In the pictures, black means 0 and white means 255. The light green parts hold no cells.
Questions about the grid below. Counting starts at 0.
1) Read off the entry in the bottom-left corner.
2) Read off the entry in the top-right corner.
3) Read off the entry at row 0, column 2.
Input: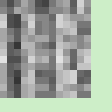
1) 151
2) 151
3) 119

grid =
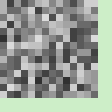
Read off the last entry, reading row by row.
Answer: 106
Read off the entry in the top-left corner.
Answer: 179
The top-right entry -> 207
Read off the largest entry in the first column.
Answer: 207
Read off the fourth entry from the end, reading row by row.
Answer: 151
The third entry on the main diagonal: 151
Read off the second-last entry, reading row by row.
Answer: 163
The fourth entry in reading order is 78
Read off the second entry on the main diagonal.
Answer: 106
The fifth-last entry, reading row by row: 151
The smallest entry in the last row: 65
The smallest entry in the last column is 65
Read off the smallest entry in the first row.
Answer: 65
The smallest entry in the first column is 49
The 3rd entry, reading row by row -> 151
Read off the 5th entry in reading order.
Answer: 122
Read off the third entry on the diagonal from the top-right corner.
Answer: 122

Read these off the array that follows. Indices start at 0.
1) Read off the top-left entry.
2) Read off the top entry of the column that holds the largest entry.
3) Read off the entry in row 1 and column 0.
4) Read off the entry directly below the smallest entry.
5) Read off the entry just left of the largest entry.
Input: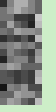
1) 47
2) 101
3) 116
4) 101
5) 47

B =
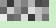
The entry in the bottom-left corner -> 234
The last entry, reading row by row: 116
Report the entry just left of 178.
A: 131
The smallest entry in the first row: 57
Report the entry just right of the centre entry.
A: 219
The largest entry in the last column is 162

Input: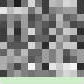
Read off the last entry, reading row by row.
127
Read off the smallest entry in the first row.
30
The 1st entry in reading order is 61
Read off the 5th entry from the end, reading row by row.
115
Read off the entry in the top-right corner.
61
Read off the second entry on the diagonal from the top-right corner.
157
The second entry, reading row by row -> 115
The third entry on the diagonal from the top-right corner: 100
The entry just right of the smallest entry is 115
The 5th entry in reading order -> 214
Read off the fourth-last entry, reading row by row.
186

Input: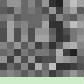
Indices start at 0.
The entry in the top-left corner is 105
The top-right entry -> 162
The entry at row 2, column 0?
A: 119
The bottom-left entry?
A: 119
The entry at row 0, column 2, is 149
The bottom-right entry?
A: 119
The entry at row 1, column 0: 92
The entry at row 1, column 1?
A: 79
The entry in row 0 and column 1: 149

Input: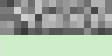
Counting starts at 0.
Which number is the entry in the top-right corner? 124
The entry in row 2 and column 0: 110
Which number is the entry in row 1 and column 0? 124
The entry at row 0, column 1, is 71
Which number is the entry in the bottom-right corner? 85
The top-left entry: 97
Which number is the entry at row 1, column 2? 208
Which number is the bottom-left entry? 139
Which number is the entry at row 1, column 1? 124
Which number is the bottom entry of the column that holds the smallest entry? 58
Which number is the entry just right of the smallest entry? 97
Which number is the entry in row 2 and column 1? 110
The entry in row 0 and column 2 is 124

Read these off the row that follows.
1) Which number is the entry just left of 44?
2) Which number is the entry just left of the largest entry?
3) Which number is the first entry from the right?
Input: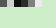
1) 16
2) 128
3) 235

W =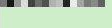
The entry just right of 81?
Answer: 177
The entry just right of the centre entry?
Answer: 190
